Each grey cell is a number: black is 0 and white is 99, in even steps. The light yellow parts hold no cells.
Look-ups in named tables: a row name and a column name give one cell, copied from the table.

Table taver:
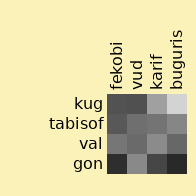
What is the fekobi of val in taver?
46
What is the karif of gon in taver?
27
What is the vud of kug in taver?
31
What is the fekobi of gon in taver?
18
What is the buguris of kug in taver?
82
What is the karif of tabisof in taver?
45
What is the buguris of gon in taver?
16
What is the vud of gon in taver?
53
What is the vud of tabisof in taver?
43

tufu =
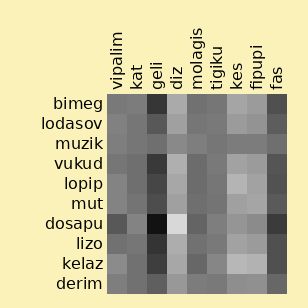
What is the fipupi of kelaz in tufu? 69
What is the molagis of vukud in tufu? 42
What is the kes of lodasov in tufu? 60
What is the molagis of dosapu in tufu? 39
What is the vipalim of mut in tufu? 51
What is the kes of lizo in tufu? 63
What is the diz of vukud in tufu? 68
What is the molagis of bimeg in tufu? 44
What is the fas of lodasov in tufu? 36
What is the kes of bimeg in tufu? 64
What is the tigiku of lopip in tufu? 46
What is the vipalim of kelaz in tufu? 54
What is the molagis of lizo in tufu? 44
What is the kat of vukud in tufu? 43
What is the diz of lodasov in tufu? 62
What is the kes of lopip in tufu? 70
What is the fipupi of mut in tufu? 64
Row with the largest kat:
dosapu

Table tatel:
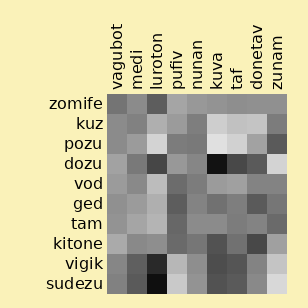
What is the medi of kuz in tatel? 50
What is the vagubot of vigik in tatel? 52
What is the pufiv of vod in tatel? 42
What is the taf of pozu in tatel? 81
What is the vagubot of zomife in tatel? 45
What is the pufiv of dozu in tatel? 59
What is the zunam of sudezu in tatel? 84
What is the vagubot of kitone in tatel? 66
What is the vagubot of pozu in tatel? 54
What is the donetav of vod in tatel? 51
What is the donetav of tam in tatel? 51
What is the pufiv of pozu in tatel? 48
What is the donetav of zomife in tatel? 56
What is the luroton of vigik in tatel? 16
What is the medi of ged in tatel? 60
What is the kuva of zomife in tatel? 57
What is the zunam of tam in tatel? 41
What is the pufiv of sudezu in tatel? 78
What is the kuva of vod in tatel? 60
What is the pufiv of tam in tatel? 40

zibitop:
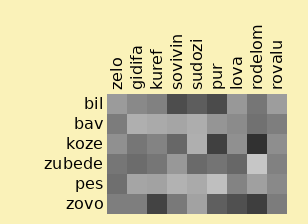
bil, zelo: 60
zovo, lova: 31
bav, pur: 58
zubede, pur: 45
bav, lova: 54
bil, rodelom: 46
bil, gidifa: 53
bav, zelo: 48
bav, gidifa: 68
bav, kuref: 66
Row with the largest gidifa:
bav

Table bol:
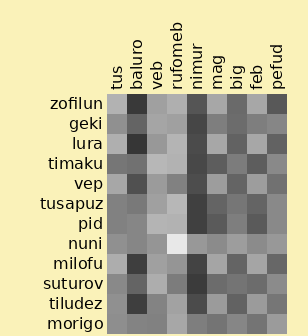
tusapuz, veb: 62
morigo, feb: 45
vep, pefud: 44
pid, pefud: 53
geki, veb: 64
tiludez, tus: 56
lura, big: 38
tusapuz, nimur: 25

